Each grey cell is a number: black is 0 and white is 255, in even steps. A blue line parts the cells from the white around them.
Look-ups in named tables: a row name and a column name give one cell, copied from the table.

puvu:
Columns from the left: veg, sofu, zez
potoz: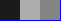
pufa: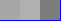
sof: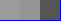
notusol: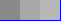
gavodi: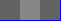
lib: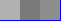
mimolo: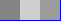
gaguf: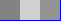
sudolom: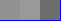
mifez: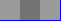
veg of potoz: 27
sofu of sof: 149
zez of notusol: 183
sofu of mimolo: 207
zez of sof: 85
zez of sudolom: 109
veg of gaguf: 131
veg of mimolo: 132
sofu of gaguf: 208
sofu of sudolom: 153
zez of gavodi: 99
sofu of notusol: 168
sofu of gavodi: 135
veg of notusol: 137
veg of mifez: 154

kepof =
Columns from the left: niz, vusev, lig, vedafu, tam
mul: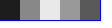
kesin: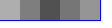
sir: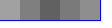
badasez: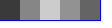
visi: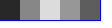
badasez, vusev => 134
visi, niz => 40
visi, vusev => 135
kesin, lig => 81
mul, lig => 233
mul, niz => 29
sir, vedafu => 122
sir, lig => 97
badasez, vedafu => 146
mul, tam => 89
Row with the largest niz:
kesin

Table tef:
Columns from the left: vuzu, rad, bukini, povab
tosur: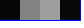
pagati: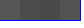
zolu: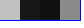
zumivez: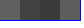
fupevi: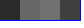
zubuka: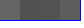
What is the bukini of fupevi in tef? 114
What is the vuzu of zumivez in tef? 96
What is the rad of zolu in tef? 24
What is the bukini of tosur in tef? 159
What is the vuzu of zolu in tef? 193
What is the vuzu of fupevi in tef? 42
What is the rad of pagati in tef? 75
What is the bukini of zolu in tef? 16
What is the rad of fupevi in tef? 104
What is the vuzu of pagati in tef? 85
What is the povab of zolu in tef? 138
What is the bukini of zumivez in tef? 58
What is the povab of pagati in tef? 83
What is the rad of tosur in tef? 130
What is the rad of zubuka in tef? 80
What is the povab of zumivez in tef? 93
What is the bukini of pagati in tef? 74

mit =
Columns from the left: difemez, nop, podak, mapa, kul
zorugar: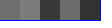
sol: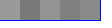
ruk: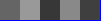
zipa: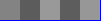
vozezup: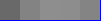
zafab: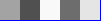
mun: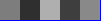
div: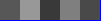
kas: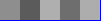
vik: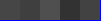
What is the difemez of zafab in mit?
163
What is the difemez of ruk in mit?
101
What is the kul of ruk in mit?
63
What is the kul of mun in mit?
137
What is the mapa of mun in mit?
62
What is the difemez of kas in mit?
142
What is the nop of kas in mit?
91
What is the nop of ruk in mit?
153
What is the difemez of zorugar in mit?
110
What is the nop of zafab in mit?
80
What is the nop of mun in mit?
47
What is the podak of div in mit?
57
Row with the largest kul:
zafab

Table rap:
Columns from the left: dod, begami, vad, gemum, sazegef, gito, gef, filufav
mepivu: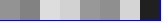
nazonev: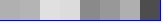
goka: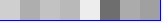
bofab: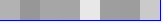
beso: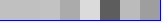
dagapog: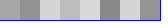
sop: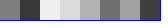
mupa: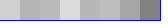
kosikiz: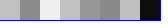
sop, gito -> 112
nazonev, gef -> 175
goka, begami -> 174
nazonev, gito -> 152
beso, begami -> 192
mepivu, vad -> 221
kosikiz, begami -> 139
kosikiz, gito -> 138
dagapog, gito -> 137
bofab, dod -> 178
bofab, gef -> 157
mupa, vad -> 187
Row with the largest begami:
beso

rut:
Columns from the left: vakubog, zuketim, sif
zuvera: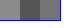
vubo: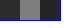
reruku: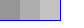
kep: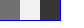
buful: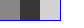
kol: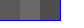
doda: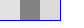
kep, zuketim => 241
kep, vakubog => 113
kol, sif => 77
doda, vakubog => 226
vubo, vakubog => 44
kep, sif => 53
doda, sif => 218
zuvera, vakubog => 140
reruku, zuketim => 174
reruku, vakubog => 150
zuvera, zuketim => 84
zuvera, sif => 115
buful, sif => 211
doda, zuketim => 130
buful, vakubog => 135
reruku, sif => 195
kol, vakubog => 89
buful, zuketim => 54
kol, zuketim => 105
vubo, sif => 37

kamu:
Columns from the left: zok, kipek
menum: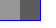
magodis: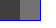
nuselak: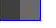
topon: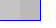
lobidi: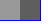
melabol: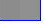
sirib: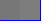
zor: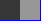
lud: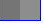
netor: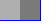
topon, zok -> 196
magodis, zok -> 63
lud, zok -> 117
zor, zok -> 55
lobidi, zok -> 153
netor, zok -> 175

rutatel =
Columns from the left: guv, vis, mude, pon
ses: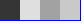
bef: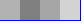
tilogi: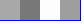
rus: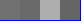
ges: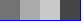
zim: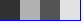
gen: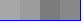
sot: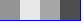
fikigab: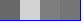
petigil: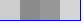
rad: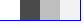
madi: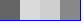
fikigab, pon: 117
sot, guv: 148
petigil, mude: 151
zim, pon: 226
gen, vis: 156
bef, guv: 178
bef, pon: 211
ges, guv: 115
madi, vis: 218
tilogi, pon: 158
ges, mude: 200
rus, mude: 174
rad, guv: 255
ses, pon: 201
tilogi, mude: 253
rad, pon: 242
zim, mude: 84
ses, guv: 53
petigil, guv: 205
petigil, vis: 139
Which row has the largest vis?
sot

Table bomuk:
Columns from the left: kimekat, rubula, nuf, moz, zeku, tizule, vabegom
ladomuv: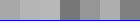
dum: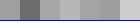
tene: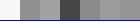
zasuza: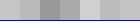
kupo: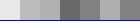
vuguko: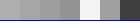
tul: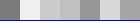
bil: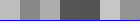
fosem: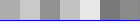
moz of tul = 192
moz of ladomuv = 119
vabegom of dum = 205
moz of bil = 85
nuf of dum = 167
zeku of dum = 164
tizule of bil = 198
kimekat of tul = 123
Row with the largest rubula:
tul

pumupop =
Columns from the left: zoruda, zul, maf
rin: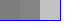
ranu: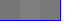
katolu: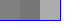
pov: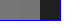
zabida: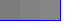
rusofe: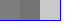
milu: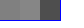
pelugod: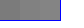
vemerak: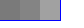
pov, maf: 31
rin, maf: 194
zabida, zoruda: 124
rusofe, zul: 115
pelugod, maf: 132
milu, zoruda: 128
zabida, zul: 130
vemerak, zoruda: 122
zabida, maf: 134
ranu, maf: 120
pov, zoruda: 119
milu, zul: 134
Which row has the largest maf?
rusofe

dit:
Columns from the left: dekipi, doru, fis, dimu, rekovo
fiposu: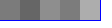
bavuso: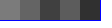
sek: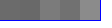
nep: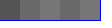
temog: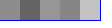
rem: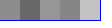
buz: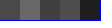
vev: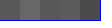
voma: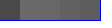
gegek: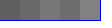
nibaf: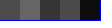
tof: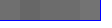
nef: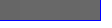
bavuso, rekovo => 48
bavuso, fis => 64
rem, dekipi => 141
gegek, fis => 119
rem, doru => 104
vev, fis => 88
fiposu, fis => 142
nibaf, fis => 53
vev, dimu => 92
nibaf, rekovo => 13
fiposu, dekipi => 123
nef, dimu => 103
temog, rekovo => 195
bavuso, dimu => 92

